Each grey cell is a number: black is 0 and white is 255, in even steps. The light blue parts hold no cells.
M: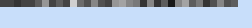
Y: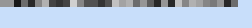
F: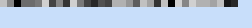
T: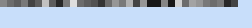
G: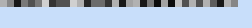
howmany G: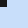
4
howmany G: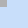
7

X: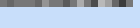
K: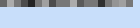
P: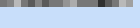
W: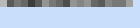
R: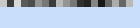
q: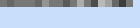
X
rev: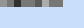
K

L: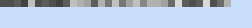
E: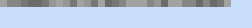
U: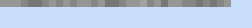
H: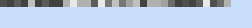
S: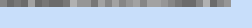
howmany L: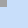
3
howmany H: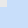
3
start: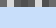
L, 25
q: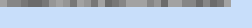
E
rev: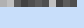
L
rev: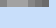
E
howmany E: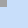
10

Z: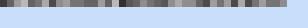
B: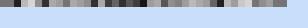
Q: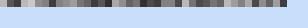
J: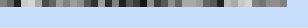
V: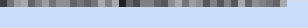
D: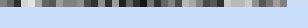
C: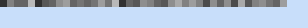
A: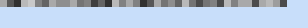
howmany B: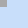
5
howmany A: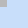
5
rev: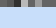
Z
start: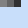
D, 1

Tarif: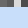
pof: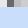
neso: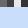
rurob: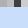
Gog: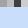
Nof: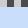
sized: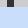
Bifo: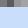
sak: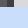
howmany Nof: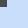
2
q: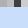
rurob
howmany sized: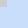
3
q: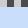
Nof
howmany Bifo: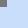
1
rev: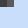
sak

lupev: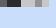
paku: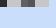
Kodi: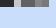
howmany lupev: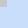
3
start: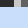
Kodi, 1
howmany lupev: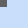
1
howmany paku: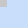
4

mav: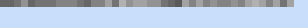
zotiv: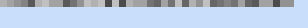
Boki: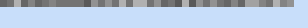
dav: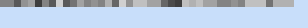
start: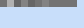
Boki, 2
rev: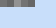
mav
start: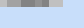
dav, 29
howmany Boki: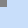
5
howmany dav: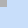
5
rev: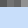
Boki

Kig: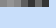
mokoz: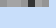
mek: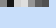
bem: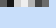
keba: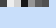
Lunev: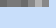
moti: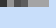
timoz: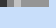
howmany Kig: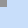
1
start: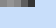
Kig, 1
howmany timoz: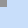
4
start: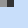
mokoz, 4
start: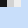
bem, 2
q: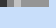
timoz
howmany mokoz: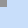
3

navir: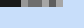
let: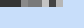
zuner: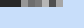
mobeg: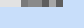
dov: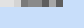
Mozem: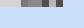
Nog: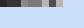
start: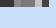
let, 2
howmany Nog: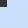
2
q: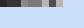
Nog

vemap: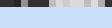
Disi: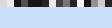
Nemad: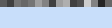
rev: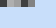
Nemad
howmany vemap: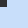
6
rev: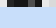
Disi
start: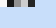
Disi, 12
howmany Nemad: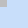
0
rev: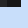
Disi

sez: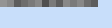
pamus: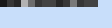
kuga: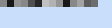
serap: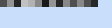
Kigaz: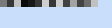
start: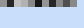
serap, 2
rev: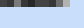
pamus
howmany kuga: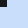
2
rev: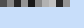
serap

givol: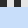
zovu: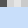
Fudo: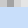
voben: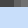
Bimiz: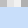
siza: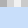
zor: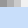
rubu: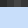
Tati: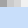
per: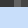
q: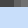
voben
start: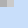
zor, 2
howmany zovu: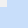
0
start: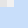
Bimiz, 2
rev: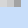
Tati
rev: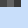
per
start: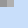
zor, 1

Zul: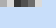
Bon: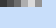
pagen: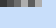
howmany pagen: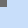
1
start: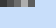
pagen, 1

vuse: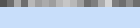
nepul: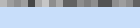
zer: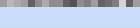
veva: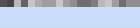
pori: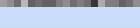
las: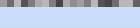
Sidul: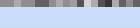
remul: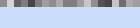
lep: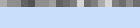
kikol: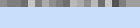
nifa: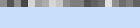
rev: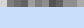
zer
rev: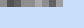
zer
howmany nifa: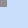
4
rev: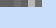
pori
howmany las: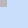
5
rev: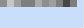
remul

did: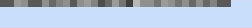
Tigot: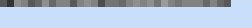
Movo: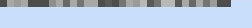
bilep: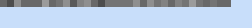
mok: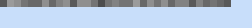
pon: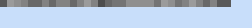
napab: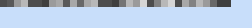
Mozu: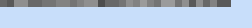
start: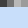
napab, 17
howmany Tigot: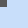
4
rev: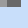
bilep
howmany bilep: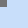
9

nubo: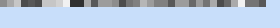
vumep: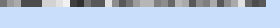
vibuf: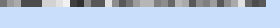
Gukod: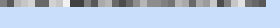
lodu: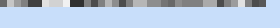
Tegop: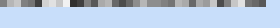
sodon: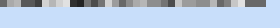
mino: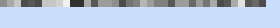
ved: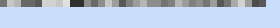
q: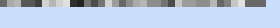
sodon
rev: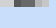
ved

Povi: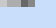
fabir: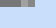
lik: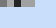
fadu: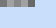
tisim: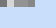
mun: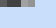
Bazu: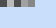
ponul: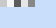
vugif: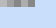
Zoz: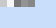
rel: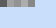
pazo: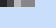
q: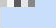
ponul
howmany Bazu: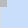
1
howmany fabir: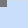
3
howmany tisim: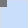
1

